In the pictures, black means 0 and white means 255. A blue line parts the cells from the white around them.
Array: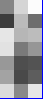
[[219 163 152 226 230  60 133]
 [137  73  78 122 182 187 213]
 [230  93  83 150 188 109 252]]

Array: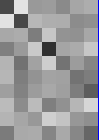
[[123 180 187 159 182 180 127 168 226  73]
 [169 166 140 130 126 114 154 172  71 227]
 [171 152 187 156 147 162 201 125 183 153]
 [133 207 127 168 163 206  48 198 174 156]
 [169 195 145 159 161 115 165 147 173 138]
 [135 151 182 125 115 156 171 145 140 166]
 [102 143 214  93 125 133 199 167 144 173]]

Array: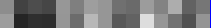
[[157 141]
 [ 37  66]
 [ 47  77]
 [ 45  70]
 [150 151]
 [108 127]
 [184 158]
 [150 150]
 [ 88 112]
 [ 98 106]
 [221 156]
 [150 131]
 [114 173]
 [ 81  98]
 [148 118]]

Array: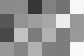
[[152  72  87 138]
 [134 193 147 140]
 [177 124 158  54]
 [127 178 167 129]
 [124 124 236 114]
 [250 153 152 247]]

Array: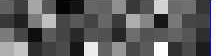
[[175 122  57  97]
 [196  71  33  62]
 [ 44  14 125 166]
 [ 65  91 192  87]
 [ 75  68  70   4]
 [ 22  41  89  19]
 [235  85  68 102]
 [ 99  81 103  98]
 [150  38  59 143]
 [ 72 110 173  56]
 [ 91  83 134  83]
 [253  88  23 210]
 [ 48 100 120 107]
 [ 75  86  70 112]
 [ 28  46  67  54]]

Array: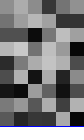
[[ 89 122  21  77  43 182  80 115 143]
 [ 37 151  11 177 123 200  80 157 172]
 [ 55  87 156  19 172 114  12 183 140]
 [ 53 174  97 171 195 190 119 161  55]
 [170  63  17  35 177 154 190  51 116]
 [  7 178  77 139  76   8 160  51 145]]
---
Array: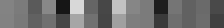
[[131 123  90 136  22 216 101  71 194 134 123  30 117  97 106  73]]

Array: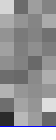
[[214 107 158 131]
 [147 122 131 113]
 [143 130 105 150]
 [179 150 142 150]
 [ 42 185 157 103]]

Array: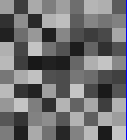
[[159  61 170 126 159 110 181 175  91]
 [ 33 110 152  32 135  77  60  73 167]
 [185  62  24  33  28 103 175 196 136]
 [186  52  34 159  76 197  73  26  85]
 [ 86  52 130 142  88 179  95 176 157]]

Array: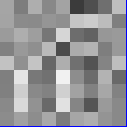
[[165 125 174 136 163  59  79 111 190]
 [155 174 158 118 214 109  98 151 154]
 [194 144 196 103 174 112  83 132 190]
 [128 206 137 130 208 162 129 167 130]
 [140 161 141 169 123 166 174 148 137]]

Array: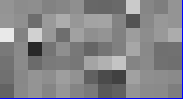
[[148 140 142 130 134 143 103 102 105 202 134 126 148]
 [233 130 209 152 110 161 143 148 129 157 141 153 172]
 [114 139 107 122 124 119 164 177 196 132 138 113 111]
 [ 99 137 148 133 151 132 122  89  97 149 139 138 126]]

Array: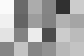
[[250 106 172 133  48 204]
 [227 131 236  76 204 187]]

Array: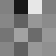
[[129  23 231 126]
 [117 162 107 151]]

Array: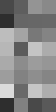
[[ 73  94 148 137]
 [189 164 120 132]
 [170 140 156 150]
 [219 105 198 173]]

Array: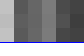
[[194  88 102 123  75  67]
 [194  90 103 123  71  66]]
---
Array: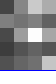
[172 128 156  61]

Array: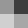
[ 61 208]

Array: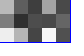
[73 73 69]

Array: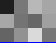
[166 103 146]

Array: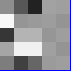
[159 157 180 241 125]

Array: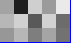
[234 210 126]

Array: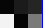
[37  4]

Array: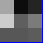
[36 95 87]
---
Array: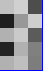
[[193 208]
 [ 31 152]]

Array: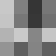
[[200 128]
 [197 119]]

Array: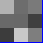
[[178 109]
 [105 104]]

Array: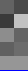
[[ 99  74]
 [ 58 194]]

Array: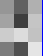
[[150  96]
 [163  62]]

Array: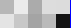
[[183 235]
 [228 200]]

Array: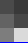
[[74 57]
 [99 71]]

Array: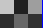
[[198  32]
 [ 45 103]]

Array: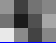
[[149  63]
 [114  27]]
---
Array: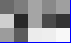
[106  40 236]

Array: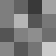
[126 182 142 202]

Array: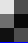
[228   9]

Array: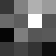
[54 93 86 15]

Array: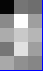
[  5 254 182]

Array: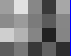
[158 155 133  98]

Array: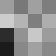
[158 180 200 137]

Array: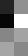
[ 36 255]
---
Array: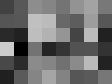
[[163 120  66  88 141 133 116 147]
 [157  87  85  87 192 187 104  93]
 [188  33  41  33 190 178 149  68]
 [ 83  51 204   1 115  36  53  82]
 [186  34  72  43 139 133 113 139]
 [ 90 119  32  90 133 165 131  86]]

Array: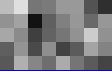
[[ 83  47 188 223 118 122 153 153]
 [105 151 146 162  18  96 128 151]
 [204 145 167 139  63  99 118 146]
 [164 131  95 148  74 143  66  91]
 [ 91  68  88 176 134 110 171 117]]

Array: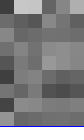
[[134 175  62 199 197 100]
 [116  96 108  95  86 136]
 [113 109 135 103 108 114]
 [142 135 112 132 114 139]
 [142 134  85 122 110 152]
 [ 96 101  63 125 131 108]
 [ 76  85 116 102 122  82]
 [122 127  68 139 136 124]
 [113 109 149 103 107 112]]

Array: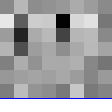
[[156 138 137 183 141 146 152 171]
 [225 119 231  93 205 202   3 215]
 [186 137 156  34 171 185  67 182]
 [185 164 180  79 157 168 142 169]
 [135 117 128 173 146 170 169 176]
 [134 154 152 159 164 160 168 156]
 [122 132 125 188 148 141 121 199]]

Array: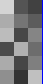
[[ 84  65 212]
 [117  92 172]
 [ 71 133 188]
 [177 109  75]
 [ 70 127 171]
 [ 51 192 143]]

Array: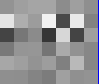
[[159 143 147 159 165 165 140]
 [234 130 228 174 156 241  73]
 [ 68 159  68 119 139  54 215]
 [146 135 121 149 150 117 170]
 [185 135 167 159 147 157 128]
 [144 147 143 142 132 124 160]]
